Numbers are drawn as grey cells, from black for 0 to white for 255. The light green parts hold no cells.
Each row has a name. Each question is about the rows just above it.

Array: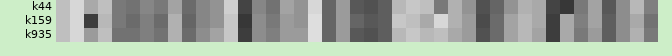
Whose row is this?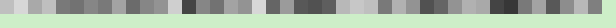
k44
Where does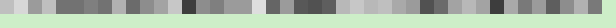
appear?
k935
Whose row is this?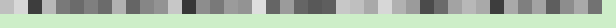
k159

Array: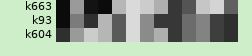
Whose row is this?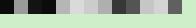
k663
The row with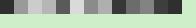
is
k604

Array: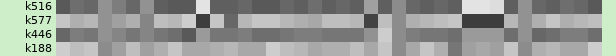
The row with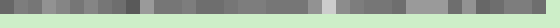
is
k446
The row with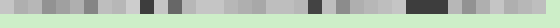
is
k577
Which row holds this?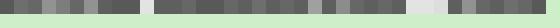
k516

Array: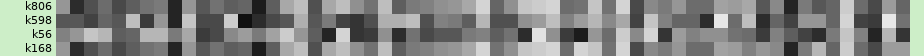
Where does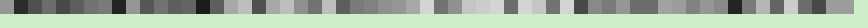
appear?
k168
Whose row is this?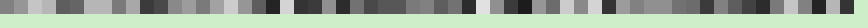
k56
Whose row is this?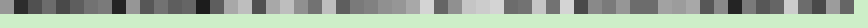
k806

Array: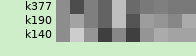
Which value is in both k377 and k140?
[141]
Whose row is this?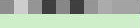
k140
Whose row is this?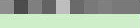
k377

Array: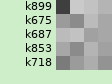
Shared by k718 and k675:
[155]
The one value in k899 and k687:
[194]

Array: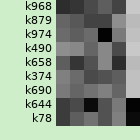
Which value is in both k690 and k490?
[101]
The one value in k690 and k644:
[122]
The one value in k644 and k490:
[74]

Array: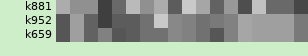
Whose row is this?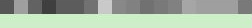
k952

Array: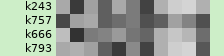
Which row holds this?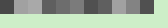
k757
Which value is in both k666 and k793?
[176]
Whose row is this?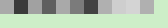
k243
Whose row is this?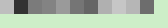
k666
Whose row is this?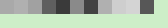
k793

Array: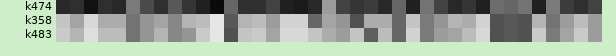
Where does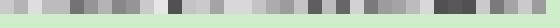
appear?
k483
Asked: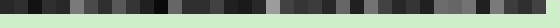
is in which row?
k474

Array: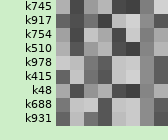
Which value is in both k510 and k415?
[86]
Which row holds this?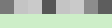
k688
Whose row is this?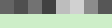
k917
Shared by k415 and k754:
[196]
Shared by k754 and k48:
[168]
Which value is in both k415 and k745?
[209]

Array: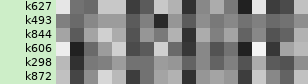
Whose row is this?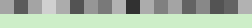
k844
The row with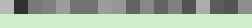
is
k298
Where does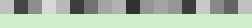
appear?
k872
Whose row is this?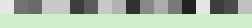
k627

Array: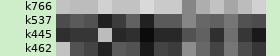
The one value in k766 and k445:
[188]
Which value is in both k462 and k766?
[194]

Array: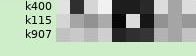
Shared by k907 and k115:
[165]
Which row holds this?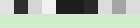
k400
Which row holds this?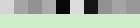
k115

